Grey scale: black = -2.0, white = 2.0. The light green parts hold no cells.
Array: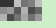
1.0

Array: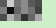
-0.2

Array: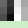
1.6

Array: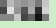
0.5

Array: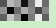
0.5

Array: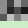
0.6
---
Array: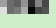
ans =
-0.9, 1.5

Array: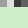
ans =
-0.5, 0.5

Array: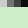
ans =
-1.8, 1.2

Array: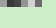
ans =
-0.3, 0.5

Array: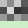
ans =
-0.6, 0.4

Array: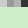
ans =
-1.2, 1.2
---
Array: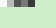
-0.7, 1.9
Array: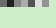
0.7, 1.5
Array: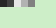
1.6, 1.6
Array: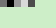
0.4, 1.4
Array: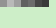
-0.5, 0.9
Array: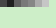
-0.1, 1.1
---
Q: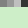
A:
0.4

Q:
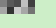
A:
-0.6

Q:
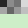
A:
0.2

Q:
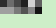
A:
-0.3

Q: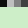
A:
1.0

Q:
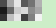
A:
0.6
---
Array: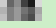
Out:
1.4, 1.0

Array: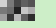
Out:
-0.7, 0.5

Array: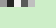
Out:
1.0, 0.4

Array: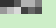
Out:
0.0, 0.4

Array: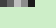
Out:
-1.6, -1.0

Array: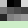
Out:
1.4, -1.4

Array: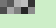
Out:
-1.2, -0.8

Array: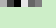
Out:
0.0, 0.8
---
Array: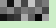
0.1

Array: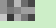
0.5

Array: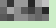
-0.4

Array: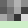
0.6

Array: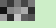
0.7

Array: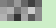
1.2
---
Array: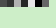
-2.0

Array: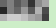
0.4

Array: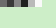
0.9

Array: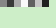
1.1

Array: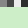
1.7

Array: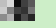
-0.8

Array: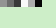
0.7

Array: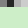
0.8

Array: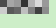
-1.0
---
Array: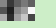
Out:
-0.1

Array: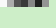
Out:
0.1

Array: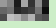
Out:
-0.4

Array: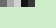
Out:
-0.3

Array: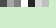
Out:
0.6

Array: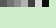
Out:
-0.2

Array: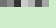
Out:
0.2

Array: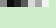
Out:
0.2

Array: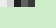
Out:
-0.5

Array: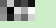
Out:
0.1
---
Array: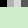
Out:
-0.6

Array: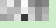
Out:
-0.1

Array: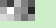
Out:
-1.0

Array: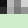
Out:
-1.3

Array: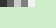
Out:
-0.4

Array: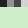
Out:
-0.9

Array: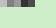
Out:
-0.8
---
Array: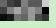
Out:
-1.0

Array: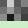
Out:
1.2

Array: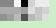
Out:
0.1

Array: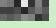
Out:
-0.2

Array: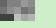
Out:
0.0

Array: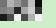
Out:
0.8
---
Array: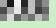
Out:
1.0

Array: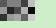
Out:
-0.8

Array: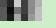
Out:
-1.0

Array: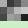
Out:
0.1

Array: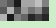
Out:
-0.2

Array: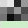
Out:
-0.6

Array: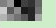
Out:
-1.6

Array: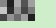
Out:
0.3

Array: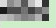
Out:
-1.0
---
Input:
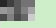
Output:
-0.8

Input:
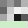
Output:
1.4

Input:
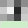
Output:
0.2

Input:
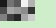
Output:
-1.4

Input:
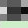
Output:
-0.8

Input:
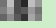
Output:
-1.2

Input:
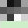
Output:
-1.1

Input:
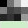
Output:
-1.2

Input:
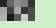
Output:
-0.6
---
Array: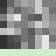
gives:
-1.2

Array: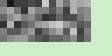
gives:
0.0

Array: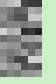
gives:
0.7

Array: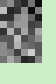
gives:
0.2

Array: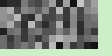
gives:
-0.3

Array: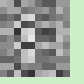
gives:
0.6

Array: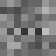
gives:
-0.4
